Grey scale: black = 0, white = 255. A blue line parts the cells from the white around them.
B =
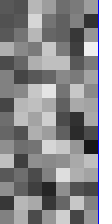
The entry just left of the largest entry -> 63
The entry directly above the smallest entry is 75
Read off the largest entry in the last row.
207
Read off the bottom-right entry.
150
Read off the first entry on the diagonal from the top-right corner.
157
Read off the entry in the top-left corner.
88
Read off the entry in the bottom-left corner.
129
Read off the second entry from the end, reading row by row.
69
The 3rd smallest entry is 43
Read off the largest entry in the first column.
191
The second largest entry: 228
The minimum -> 24
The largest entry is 240
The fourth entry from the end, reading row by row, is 150
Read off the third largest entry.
222
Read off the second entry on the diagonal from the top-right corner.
129
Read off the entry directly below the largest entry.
122
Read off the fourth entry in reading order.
157
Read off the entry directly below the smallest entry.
191
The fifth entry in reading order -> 110
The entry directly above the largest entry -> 150
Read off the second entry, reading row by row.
81
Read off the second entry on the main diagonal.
88

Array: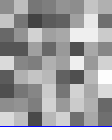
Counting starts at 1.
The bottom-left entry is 218
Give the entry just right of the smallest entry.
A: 91
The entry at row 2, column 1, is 196
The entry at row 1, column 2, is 190
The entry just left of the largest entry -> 184
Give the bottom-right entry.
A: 111
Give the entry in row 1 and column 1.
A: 141
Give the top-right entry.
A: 176
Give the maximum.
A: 253
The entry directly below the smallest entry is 210
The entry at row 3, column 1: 104

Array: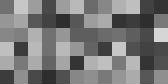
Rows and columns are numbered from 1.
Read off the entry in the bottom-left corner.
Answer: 60
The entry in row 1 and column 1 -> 113
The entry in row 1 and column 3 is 157
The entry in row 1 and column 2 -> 199
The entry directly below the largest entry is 73
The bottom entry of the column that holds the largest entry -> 143
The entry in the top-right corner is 52
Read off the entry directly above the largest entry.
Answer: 121
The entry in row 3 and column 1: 135
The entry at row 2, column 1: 150

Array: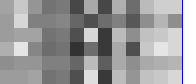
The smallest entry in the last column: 142
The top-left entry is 163
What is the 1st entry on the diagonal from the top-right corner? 207
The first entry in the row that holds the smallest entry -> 175
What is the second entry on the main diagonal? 215
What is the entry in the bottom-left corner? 156
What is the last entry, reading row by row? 215
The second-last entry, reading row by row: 200
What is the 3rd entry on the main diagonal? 163
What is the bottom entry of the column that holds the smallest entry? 79
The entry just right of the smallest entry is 109
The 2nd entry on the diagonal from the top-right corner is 181
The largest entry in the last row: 222
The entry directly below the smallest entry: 102
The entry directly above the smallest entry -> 79

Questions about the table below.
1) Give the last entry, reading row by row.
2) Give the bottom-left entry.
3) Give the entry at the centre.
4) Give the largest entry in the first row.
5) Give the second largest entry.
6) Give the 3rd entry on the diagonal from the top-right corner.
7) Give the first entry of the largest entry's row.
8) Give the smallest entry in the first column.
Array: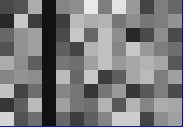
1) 160
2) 212
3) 160
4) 233
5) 226
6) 74
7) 74
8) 40

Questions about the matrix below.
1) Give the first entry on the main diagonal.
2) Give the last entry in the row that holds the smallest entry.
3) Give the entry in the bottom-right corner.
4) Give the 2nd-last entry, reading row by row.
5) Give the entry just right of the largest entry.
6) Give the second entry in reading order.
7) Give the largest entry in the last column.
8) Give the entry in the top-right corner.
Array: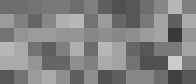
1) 109
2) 148
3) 87
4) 65
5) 128
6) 109
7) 170
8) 128

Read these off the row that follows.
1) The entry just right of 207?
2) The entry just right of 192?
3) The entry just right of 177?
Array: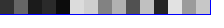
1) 130
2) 35
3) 81

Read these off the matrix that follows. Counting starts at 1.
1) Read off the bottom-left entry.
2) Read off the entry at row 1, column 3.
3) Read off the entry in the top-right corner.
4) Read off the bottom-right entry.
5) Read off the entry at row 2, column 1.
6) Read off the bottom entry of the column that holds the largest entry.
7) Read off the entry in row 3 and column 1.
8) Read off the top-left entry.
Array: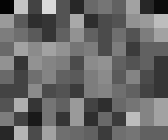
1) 39
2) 67
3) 12
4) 97
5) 154
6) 162
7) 125
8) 4

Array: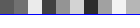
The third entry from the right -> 161
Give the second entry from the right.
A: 242
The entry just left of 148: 65
